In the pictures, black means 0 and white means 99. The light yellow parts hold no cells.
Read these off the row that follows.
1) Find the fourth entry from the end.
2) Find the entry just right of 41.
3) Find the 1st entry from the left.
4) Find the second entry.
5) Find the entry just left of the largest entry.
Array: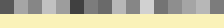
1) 55
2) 71
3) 34
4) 64
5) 52

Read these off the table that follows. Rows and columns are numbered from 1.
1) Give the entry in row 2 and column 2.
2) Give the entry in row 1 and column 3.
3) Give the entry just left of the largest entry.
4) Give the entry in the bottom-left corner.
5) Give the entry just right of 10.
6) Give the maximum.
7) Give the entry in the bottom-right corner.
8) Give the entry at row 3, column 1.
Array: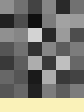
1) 30
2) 26
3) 52
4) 33
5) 67
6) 82
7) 48
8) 56

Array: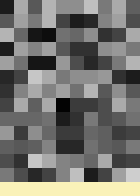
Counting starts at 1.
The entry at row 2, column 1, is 34
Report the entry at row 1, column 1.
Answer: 11
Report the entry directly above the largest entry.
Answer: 26
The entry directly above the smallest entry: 62
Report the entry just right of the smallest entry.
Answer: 23
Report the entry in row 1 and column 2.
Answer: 66
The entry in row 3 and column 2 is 40
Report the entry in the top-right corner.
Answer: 37
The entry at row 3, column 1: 70
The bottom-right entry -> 80
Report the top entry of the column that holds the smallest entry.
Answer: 55
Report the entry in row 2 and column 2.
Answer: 62
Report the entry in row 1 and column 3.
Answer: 34
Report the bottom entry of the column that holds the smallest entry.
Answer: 51
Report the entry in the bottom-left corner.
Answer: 47
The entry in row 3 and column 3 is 8
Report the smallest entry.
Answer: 1
